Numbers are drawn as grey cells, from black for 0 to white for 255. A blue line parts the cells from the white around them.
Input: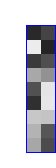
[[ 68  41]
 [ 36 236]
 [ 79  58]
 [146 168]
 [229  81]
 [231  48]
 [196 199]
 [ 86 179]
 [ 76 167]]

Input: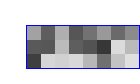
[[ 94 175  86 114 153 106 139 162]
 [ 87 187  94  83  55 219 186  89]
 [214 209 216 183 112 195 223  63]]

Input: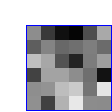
[[ 57  16   5  78 169 141]
 [132 104 111 126 107  94]
 [167  83  35 124 158 191]
 [163 163 141 111  18  66]
 [147 189 202 116 229 142]
 [ 65 178 232 140 139 144]]

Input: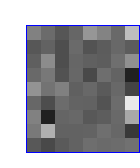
[[107  86 102 150 131 105 190 129]
 [ 98  78 106  83  92 104  92  87]
 [140  78 102  96  93 111 144  95]
 [120  82 103  73 110  99  33 105]
 [115 128  96 104  90 104  68 147]
 [ 77 108  99  98  83 108 233 103]
 [ 33 101 104  88  93 105 168 129]
 [176  98  98  99 111 103  57 121]
 [ 73  90  98 110 106 108 113  88]]

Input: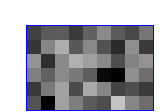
[[ 91  92  59  97 138  90  72 118  65]
 [133 173  89 137  82  43 143  59  55]
 [ 47 137 175 159 137  78 131 147 148]
 [ 97 139 121  94   9   3 144 110 128]
 [122 162  75 168 134  67  79  59  57]
 [  3 161 126  91  78 196 134 109  83]]

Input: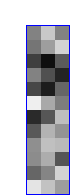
[[200 130 130]
 [158 211 117]
 [ 15  91  63]
 [ 80  36 130]
 [ 28 102  71]
 [169 125 239]
 [ 86 190  42]
 [179 148  88]
 [192 186 143]
 [173  85 140]
 [133 211 102]
 [194 157 228]]

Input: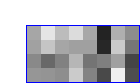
[[229 188 220 168  35 175 141 166]
 [197 166 160 160  39 202 118 161]
 [104 129 182 116 127 160  69 137]
 [148 142 203 131  73 239  78 150]]
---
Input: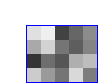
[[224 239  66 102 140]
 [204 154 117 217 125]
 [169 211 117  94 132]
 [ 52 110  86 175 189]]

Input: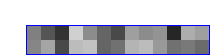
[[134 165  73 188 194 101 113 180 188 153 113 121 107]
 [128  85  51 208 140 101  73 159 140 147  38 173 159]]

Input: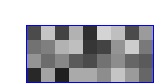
[[148 108 135  90  75 114 141 102  90]
 [114 127 178 191  54  67 148 205 121]
 [ 75 197  67 178  46 212 191  75 155]
 [ 40 163  32 170 170 141 197 155 102]]

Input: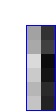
[[218  12]
 [202  20]
 [196  35]
 [182  42]
 [169  64]
 [162  50]]

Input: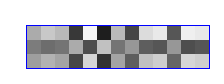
[[171 200 185  56 245  30 185  70 220 233  86 239 233]
 [158 178 164  70 214  50 164  94 193 206 101 214 206]
 [124 109 116 171  78 193 116 151  94  86 151  78  86]]

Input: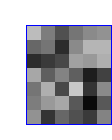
[[188 125  80 117 138 146]
 [167  95 131  95  29  65]
 [146  52 103  80  58 131]
 [125 153 167  88  10  88]
 [117 175  72 200  52 138]
 [103 117  44 138 181 181]
 [ 44  58  72 161 153 175]]
